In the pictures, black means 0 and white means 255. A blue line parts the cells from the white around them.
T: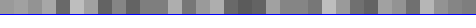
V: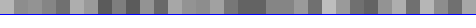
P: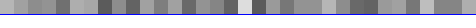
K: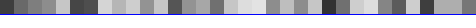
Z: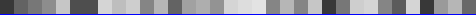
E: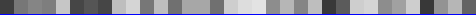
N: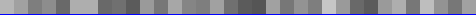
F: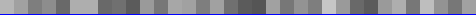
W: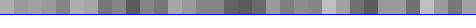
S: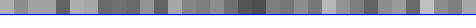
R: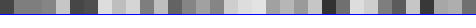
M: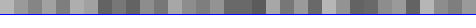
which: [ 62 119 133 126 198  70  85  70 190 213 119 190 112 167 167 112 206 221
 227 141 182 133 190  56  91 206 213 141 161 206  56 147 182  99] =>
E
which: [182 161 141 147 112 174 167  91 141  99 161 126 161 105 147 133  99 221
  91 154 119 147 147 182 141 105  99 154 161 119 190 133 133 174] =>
P
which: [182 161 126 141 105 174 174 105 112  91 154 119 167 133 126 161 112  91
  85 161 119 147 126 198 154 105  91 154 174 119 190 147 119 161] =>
N

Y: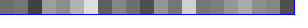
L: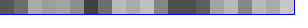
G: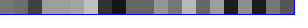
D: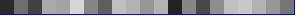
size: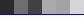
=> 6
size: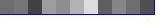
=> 11
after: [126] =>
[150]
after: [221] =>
[94]
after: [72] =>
[142]

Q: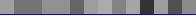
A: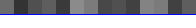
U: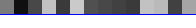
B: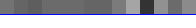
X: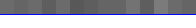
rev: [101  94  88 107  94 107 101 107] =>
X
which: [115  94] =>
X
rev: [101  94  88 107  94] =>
X
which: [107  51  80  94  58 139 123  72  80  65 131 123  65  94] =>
A
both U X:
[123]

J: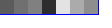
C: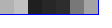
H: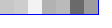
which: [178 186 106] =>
H
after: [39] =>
[45]
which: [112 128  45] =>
J
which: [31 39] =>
C
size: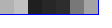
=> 7

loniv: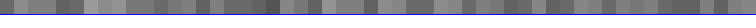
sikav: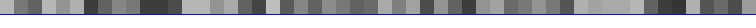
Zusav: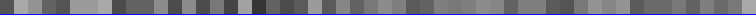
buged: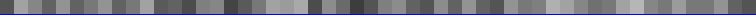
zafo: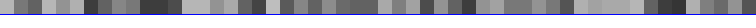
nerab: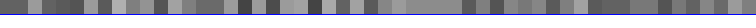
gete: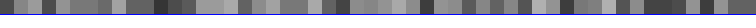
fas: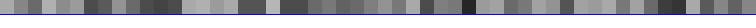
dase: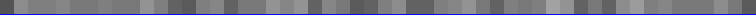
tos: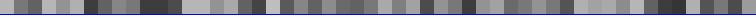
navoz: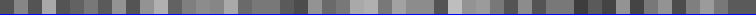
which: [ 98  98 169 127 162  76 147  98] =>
zafo
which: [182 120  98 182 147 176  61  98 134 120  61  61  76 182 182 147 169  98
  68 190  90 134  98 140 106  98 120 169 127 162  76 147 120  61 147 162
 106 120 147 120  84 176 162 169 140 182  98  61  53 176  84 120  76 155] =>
tos
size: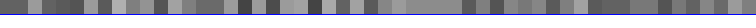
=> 54
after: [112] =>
[120]
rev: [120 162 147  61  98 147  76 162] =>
zafo

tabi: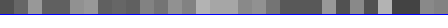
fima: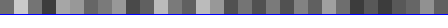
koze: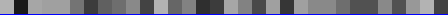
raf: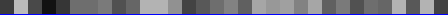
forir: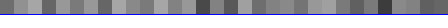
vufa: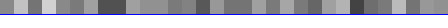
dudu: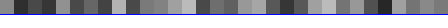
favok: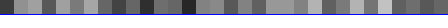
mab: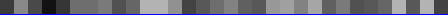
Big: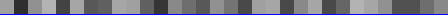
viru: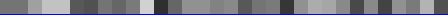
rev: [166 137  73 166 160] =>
Big
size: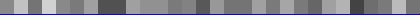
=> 30
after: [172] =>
[166]
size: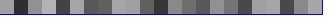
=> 23

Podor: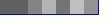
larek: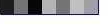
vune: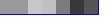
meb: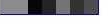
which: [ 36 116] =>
meb
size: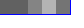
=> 5
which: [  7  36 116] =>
meb
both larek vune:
[192]
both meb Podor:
[116]

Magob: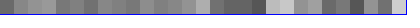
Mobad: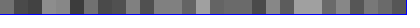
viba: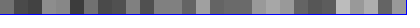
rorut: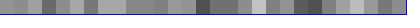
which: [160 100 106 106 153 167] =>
viba
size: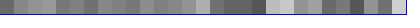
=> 29
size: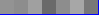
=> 7

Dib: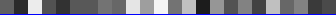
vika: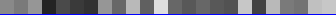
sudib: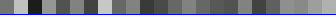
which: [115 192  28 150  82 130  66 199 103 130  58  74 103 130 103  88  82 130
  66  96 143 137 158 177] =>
sudib
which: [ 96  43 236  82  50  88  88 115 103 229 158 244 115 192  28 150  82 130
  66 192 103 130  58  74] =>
Dib
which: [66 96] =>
sudib
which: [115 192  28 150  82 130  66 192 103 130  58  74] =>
Dib

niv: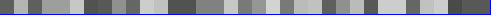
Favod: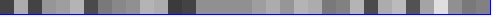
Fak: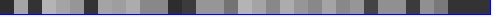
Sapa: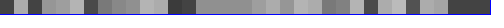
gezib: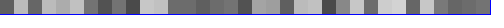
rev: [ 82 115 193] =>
gezib
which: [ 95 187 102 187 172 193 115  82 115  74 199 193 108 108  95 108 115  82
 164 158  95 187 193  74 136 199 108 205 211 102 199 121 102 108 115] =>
gezib
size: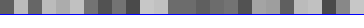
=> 26
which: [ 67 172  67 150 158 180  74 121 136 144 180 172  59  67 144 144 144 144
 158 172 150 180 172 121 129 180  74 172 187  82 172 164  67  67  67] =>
Sapa

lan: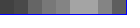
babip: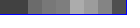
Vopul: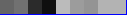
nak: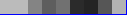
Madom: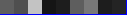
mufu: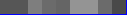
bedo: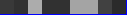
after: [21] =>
[29]
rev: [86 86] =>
mufu

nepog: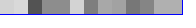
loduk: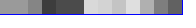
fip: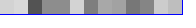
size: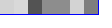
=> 7
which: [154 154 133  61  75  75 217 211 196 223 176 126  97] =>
loduk

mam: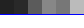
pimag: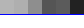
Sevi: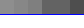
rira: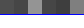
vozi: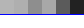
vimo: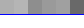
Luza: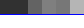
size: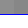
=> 2
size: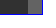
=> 3
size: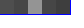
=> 5
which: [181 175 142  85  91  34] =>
pimag

